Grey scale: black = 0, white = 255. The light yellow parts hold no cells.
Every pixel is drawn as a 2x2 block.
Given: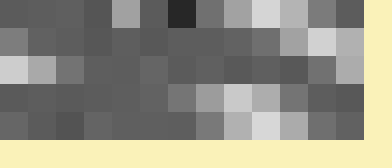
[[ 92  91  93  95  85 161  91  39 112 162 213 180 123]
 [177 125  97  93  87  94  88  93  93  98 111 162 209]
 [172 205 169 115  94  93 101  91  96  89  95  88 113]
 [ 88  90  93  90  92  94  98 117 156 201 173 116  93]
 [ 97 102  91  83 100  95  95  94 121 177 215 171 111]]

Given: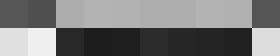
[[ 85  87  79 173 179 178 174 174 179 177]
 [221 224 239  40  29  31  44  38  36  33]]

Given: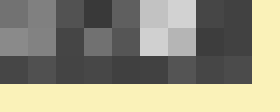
[[ 65 114 128  82  57  95 194 210  70]
 [ 65 138 130  69 113  85 208 181  61]
 [ 75  70  80  68  71  64  65  84  70]]

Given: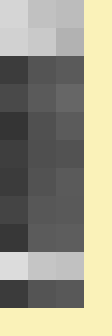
[[188 213 193]
 [178 209 201]
 [ 90  60  84]
 [102  73  90]
 [ 91  52  80]
 [ 82  62  79]
 [ 90  59  82]
 [ 89  68  87]
 [ 93  55  91]
 [193 220 197]
 [ 88  59  84]]

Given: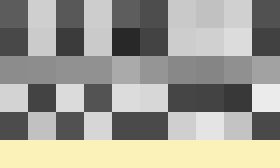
[[ 81  92 207  88 205  93  77 201 193 208]
 [ 65  72 203  59 202  40  67 205 208 220]
 [162 140 141 145 145 170 149 136 133 144]
 [235 211  67 219  83 220 215  69  67  56]
 [ 73  76 193  81 214  74  74 207 228 195]]

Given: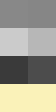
[[134 136]
 [183 203]
 [ 76  58]]

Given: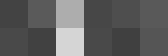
[[ 89  67  90 173  71  78]
 [ 85  73  65 213  73  64]]
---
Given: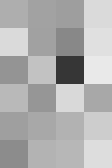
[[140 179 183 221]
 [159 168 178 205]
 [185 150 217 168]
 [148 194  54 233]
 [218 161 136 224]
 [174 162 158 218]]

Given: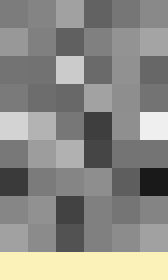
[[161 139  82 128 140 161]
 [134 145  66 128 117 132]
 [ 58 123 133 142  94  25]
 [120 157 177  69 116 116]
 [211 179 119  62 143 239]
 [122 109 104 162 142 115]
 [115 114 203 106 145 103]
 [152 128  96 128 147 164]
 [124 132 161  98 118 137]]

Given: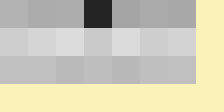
[[192 192 186 190 185 191 192]
 [206 214 220 202 219 207 211]
 [179 172 173  36 165 171 168]]

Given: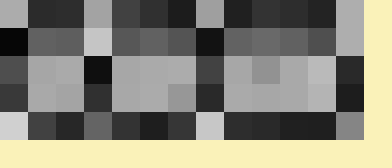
[[208  65  39 100  51  30  54 199  45  41  32  31 133]
 [ 57 169 164  48 168 171 151  41 170 167 169 180  29]
 [ 78 166 170  15 167 170 172  66 167 146 169 186  41]
 [  6  97  94 197  87  97  84  18  98 105  97  79 174]
 [172  43  45 163  65  48  28 159  32  51  45  35 174]]

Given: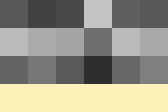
[[ 99 119  89  46 103 127]
 [186 171 165 111 186 168]
 [ 87  65  72 196  95  88]]

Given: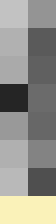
[[185  79]
 [176 131]
 [153 103]
 [ 37 107]
 [170  96]
 [177  90]
 [194 148]]

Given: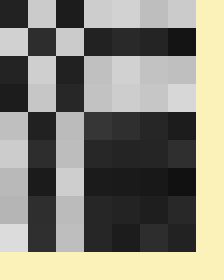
[[220  47 190  38  28  45  34]
 [181  46 187  38  35  30  40]
 [185  27 206  27  26  24  17]
 [204  45 189  39  36  37  47]
 [191  33 187  54  47  38  28]
 [ 28 198  39 194 205 198 215]
 [ 35 207  33 192 209 194 191]
 [209  45 203  34  41  36  20]
 [ 34 203  28 205 210 190 203]]
